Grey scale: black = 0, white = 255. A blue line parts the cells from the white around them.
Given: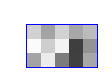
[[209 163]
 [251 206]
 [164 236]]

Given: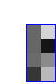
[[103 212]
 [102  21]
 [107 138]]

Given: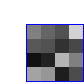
[[128 101]
 [ 88  82]
 [ 17  34]]

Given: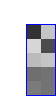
[[ 51 196]
 [214  75]
 [187 197]]

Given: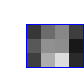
[[ 55 108]
 [ 88 144]
 [ 63 173]]

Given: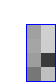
[[160 208]
 [165 206]
 [157  58]]
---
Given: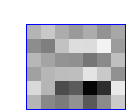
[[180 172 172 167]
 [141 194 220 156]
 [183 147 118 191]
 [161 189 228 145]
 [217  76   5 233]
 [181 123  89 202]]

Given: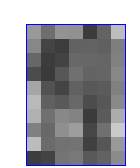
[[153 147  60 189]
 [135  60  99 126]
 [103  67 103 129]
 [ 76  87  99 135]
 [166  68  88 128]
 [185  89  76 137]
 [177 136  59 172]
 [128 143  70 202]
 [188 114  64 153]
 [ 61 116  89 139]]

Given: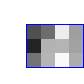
[[ 80 237]
 [ 35 180]
 [115 249]]

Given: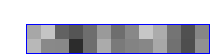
[[167  98 110 110 199 116 134]
 [184 136 110 122 135 113 145]]

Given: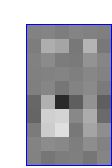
[[130 125 129]
 [125 165 180]
 [129 124 147]
 [128 132 135]
 [127 118 138]
 [103  42 146]
 [101 212 172]
 [123 223 164]
 [131 136 141]
 [130 125 118]]

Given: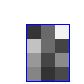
[[ 53 243]
 [194  68]
 [152 139]
 [133  73]]

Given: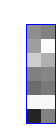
[[142]
 [158]
 [206]
 [128]
 [108]
 [248]
 [ 37]]
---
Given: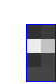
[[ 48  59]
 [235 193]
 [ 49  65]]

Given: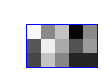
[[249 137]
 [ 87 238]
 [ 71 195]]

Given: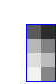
[[ 90  44]
 [183 129]
 [221 188]]

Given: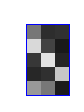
[[119  45]
 [217  67]
 [ 55 226]]

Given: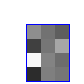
[[142 114]
 [ 64 118]
 [248 131]]

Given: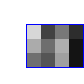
[[215  66]
 [171 110]
 [112  85]]

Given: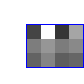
[[ 68 254]
 [125 150]
 [ 99 133]]

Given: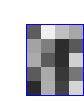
[[ 93 239]
 [163 126]
 [171  91]]
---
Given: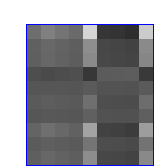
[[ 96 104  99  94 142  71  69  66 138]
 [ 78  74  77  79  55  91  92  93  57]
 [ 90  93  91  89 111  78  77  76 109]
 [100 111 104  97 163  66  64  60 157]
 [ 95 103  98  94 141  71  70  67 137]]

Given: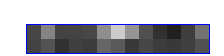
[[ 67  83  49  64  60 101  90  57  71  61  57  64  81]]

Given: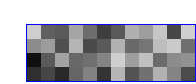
[[140 156  79 180  74  90 177 105 118 189 202 111]
 [ 47  70  41 101 130  52 181  83 113 178 132  76]]

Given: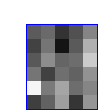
[[ 66 117  20  90 176]
 [117  65 111  98 146]
 [ 63  98 158  53 149]]

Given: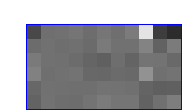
[[108 113 110 112 107 122 113 113 131  98 123]
 [129 111 113 115 104 103 107 105 146 112 115]
 [ 99 114 110 109 115 123 117 117  98 112 125]]

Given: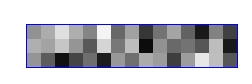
[[175 163 198 149  88 213 120 189  12 146 105 115  86 189  25]]

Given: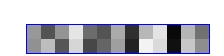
[[145 189  86 214  71 101 159  34 243 218  16 199 142]]
